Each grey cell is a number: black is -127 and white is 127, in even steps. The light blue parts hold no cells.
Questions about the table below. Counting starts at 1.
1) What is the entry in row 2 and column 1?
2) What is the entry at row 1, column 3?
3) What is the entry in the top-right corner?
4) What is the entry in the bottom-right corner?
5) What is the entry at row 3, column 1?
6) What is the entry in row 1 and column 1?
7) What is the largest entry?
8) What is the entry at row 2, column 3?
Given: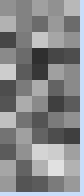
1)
50
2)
32
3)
56
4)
25
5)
-57
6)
17
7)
97
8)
-20

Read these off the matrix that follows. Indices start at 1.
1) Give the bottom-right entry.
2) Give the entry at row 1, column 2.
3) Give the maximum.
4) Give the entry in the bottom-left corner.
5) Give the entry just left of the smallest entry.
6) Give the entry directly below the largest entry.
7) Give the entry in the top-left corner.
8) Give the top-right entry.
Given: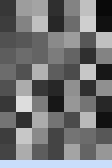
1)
23
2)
29
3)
93
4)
-59
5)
64
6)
-80
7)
-72
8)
-118
